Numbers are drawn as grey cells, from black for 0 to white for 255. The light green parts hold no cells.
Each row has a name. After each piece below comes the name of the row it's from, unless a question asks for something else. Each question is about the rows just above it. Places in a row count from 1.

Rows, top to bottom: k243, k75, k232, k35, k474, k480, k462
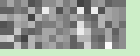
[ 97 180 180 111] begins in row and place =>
k480, 11
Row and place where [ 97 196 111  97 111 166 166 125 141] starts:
k474, 2
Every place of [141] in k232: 7 9 12 18
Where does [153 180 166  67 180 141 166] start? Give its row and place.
k232, 2
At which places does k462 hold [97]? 1 2 6 11
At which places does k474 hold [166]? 7 8 11 16
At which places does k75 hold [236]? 7 12 14

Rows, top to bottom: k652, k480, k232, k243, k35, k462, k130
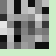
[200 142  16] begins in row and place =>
k480, 5
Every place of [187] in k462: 2 6
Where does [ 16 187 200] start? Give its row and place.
k480, 3
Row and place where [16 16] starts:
k130, 6
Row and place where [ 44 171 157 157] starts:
k232, 1
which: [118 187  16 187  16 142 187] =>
k652

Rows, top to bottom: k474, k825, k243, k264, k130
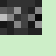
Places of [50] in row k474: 2 3 4 5
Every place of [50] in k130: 1 3 4

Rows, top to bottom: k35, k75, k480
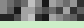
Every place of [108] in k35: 2 4 10
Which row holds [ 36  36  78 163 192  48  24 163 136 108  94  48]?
k480
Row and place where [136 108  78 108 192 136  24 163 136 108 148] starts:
k35, 1
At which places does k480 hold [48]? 6 12
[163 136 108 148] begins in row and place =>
k35, 8
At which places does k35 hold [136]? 1 6 9

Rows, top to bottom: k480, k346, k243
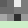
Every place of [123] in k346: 3 4
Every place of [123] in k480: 4
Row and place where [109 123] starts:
k346, 2
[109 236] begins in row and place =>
k480, 2

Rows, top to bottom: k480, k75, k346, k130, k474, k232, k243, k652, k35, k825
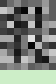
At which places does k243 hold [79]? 2 7
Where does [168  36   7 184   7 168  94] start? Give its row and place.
k75, 2
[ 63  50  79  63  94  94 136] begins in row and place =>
k474, 1
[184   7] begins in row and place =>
k75, 5
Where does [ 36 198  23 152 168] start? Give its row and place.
k130, 4
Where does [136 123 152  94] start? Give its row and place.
k825, 2

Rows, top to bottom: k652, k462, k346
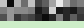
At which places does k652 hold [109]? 4 11
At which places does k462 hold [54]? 7
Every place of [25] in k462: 6 9 11

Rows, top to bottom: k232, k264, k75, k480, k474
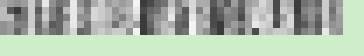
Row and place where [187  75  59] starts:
k480, 30
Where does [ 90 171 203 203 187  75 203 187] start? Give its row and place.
k264, 35
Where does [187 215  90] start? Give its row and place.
k75, 38
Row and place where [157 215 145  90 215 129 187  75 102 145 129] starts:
k264, 24
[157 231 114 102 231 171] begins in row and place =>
k75, 24

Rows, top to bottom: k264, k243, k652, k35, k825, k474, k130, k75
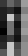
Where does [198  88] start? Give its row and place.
k75, 2
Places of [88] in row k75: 1 3
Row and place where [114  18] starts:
k35, 2

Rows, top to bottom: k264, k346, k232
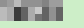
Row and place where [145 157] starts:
k264, 1
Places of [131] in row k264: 7
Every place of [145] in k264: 1 4 5 6

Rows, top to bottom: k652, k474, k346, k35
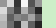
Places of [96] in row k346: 2 6
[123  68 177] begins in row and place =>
k474, 2
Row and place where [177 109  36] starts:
k474, 4

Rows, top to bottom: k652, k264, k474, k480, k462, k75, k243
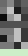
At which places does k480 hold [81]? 1 2 3 4
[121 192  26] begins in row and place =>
k264, 1
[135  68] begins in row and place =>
k652, 2
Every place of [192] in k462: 3
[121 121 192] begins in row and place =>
k462, 1
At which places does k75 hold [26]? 1
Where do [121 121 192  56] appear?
k462

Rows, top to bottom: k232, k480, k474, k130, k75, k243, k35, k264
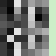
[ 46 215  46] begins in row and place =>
k480, 4
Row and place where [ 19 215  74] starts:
k35, 2
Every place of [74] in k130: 2 4 7

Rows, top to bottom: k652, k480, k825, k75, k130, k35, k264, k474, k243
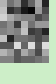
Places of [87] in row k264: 1 2 6
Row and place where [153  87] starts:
k474, 2
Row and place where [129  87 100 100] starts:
k243, 2
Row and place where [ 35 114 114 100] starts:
k35, 2
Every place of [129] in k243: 1 2 7
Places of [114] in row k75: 1 5

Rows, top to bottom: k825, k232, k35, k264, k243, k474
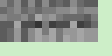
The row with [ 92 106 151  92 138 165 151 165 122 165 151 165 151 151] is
k474
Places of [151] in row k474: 3 7 11 13 14
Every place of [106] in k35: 5 10 11 12
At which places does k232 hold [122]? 2 5 7 8 12
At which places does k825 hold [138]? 1 3 5 7 11
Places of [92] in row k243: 1 4

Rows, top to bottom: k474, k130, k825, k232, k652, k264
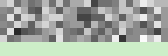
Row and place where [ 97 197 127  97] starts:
k652, 12
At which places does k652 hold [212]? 9 18
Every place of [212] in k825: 4 8 9 16
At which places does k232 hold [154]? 11 12 24
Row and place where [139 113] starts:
k652, 21

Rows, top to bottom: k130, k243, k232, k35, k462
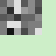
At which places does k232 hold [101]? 2 4 5
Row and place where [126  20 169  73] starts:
k462, 1
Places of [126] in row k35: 1 5 6

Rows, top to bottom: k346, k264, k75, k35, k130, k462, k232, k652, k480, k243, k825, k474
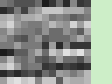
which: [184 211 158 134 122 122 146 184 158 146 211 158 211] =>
k35
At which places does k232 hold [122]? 1 2 4 5 6 10
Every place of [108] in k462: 8 9 10
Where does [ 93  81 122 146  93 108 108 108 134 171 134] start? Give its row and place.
k462, 3
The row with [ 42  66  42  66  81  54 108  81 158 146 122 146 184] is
k825
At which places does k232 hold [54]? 7 11 12 13

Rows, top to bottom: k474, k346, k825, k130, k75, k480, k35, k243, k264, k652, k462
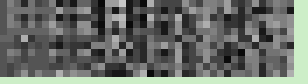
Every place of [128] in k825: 2 38 40 41
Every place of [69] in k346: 21 23 25 32
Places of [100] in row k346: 6 7 8 10 11 20 27 36 41
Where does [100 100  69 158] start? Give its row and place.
k264, 39
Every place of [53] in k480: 5 9 15 19 21 29 35 36
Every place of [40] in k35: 13 18 21 27 33 37 42
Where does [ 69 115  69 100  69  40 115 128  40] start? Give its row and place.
k652, 30

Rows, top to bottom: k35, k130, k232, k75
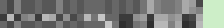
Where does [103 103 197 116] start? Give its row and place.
k75, 14
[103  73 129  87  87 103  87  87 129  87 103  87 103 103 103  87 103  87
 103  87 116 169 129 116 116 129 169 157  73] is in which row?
k35

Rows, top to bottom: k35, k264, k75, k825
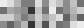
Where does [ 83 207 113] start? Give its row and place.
k825, 7
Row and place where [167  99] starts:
k75, 11

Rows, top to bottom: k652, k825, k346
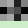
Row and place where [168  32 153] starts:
k346, 2
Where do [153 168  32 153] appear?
k346

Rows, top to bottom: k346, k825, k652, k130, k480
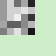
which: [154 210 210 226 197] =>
k825
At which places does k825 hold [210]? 2 3
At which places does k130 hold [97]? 2 3

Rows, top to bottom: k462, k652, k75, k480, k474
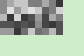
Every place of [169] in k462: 2 7
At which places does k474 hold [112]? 4 6
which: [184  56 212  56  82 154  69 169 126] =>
k75
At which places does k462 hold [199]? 3 4
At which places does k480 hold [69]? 3 5 7
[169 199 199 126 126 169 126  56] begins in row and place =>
k462, 2

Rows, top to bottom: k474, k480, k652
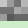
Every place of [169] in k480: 3
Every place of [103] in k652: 3 4

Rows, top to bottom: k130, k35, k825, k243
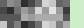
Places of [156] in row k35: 4 7 9
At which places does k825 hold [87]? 1 2 3 10
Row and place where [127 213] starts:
k35, 5
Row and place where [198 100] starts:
k130, 8
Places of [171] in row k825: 4 6 7 8 9
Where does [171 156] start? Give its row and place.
k825, 4
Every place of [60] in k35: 10

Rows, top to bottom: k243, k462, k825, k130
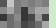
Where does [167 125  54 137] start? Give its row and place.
k462, 2
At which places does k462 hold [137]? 1 5
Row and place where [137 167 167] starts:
k462, 5
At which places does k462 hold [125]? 3
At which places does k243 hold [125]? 3 5 7
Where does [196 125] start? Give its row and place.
k243, 2

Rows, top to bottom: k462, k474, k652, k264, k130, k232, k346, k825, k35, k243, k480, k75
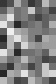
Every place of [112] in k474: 3 7
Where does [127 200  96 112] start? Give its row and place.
k474, 4
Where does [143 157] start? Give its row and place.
k346, 6
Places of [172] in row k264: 8
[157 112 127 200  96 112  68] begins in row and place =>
k474, 2

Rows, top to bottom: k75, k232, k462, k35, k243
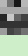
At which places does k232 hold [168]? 1 2 3 4
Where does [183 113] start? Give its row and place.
k75, 1
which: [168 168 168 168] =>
k232
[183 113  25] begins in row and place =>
k75, 1
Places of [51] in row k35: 1 2 3 4

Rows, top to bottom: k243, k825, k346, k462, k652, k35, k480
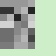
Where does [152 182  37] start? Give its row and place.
k825, 3
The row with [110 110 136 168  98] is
k652
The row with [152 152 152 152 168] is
k243
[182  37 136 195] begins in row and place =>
k346, 2
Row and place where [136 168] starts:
k652, 3

